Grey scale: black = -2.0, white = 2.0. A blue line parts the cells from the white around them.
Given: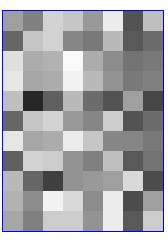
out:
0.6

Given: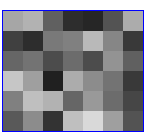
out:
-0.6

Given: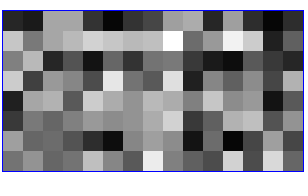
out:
-0.2

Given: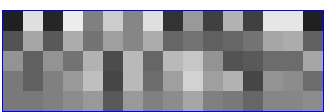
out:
-0.1

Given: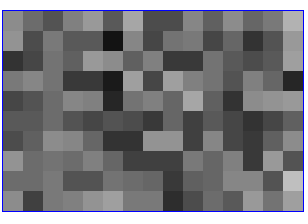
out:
0.2
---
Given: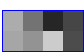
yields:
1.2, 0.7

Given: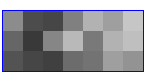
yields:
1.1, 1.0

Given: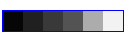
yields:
1.8, 0.7

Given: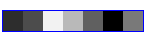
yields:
1.8, 0.9

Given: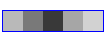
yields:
1.3, 0.9

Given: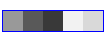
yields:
1.8, 1.4
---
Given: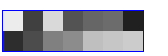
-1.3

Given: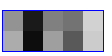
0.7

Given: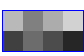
-1.0

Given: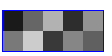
-0.1

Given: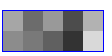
0.2

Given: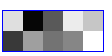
-1.1

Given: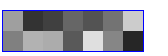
0.0

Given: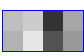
0.8

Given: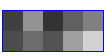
-0.8

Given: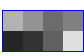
-1.4
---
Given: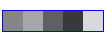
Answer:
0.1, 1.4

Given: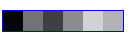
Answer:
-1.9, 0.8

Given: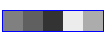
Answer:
0.0, 0.7

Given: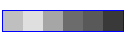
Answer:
1.0, -1.1

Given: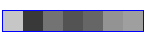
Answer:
1.1, 0.5

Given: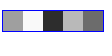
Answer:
0.5, -0.3

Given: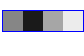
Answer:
0.1, 1.7

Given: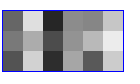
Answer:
-0.4, 1.2
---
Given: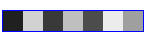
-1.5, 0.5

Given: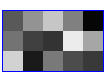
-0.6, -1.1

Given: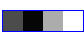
-0.8, 2.0

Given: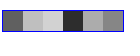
-0.5, 0.1

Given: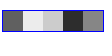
-0.5, 0.1

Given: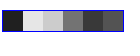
-1.5, -0.7

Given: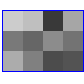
1.2, -0.7
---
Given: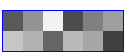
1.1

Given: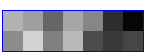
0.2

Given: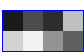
1.3

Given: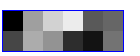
-0.9

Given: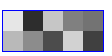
0.9

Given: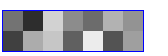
-1.0

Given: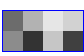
0.2

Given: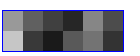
1.1
